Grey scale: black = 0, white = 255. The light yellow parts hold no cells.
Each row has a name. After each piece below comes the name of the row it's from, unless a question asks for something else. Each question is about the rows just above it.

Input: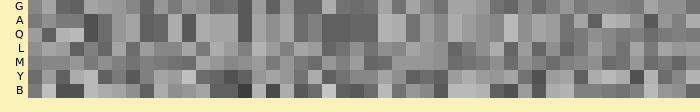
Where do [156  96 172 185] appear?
Y
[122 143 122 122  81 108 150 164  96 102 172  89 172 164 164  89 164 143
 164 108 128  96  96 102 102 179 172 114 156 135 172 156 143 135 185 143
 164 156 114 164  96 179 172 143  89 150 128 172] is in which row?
A
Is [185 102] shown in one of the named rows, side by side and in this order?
no
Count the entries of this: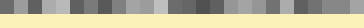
26

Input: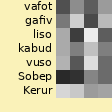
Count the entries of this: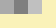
3
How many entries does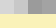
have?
4
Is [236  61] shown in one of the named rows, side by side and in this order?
no
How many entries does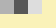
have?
3

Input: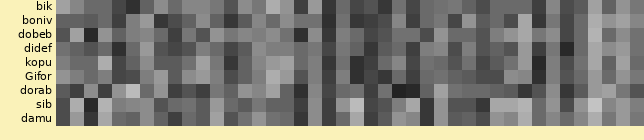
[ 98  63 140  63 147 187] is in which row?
sib
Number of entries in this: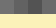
4
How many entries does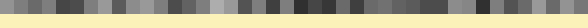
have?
42
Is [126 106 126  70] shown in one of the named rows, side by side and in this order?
yes
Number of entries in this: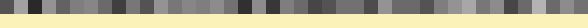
42
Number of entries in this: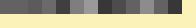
13
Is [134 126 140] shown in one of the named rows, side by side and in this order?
yes

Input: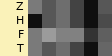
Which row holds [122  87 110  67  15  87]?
Z
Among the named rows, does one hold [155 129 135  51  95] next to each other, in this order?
no
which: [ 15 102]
T
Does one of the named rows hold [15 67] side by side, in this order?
no
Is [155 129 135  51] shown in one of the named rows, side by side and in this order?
no

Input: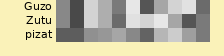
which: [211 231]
Zutu
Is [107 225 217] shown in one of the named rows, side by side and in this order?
no
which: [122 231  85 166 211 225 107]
Guzo
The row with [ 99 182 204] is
pizat

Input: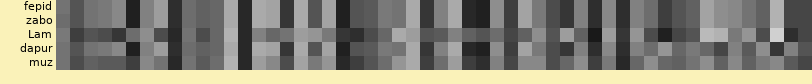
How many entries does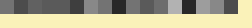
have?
17
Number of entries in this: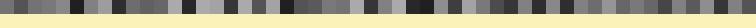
54
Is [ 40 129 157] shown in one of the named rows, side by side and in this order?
no
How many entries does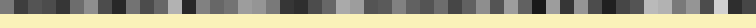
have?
54
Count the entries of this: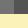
2
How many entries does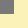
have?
1

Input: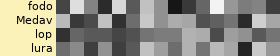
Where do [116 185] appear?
lura
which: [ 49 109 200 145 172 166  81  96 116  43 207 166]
Medav
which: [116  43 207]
Medav
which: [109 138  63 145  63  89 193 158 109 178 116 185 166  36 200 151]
lura
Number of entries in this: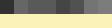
8
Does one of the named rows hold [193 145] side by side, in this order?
yes

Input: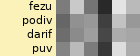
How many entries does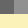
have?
2
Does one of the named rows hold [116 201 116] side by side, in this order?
no
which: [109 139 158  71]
darif
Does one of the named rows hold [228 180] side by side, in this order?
no

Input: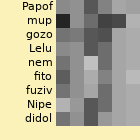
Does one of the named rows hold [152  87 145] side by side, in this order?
no
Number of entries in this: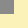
1
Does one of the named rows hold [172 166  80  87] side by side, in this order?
no
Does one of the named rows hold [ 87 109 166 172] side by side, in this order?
yes
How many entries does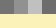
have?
4
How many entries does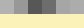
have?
6
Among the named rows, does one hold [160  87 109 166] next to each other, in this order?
no

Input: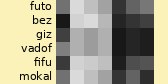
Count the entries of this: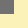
1
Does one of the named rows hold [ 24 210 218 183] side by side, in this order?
yes

